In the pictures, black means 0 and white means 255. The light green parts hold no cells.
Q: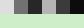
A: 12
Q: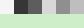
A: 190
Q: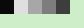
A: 61
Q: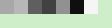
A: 245
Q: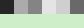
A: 105
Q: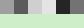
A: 115
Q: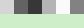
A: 130
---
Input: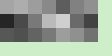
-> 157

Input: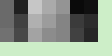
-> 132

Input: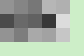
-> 169

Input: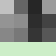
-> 120

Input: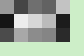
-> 140

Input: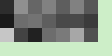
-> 122
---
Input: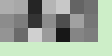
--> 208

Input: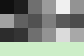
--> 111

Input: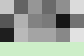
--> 164

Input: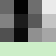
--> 144

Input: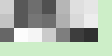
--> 245

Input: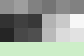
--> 79
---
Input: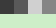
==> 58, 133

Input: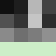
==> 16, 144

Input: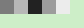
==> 123, 236

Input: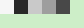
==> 246, 72

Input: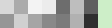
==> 216, 47

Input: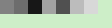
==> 129, 216

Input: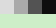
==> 220, 14

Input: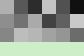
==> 176, 108

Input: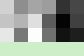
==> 209, 30

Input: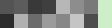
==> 84, 77
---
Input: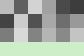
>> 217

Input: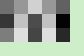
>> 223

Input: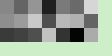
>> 65

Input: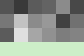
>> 223

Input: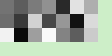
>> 10

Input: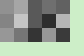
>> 118
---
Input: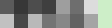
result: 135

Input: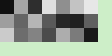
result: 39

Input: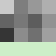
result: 120

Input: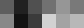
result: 210

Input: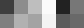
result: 243

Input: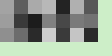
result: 72

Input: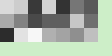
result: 95

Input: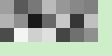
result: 200

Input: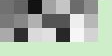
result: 84
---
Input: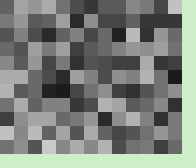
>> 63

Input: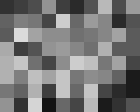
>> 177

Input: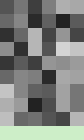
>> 196

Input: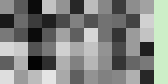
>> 215

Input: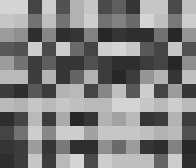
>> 68
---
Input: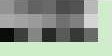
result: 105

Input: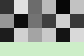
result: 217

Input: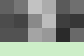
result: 105

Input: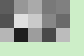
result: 188

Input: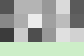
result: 210

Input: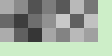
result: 160

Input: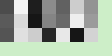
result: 211
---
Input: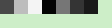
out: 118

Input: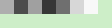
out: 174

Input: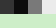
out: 52

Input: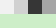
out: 165

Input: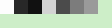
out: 154

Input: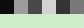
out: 121

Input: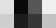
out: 206

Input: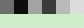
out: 163

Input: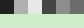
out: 141

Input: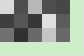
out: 197
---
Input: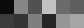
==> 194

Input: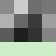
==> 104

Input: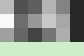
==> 200

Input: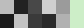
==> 72

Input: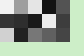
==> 25

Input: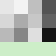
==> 171

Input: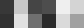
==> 77

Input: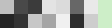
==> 219

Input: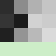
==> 26
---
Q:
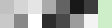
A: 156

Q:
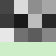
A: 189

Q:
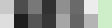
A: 100

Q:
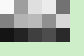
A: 144

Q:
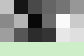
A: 250

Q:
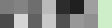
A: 152

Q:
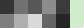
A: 101

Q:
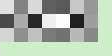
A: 31
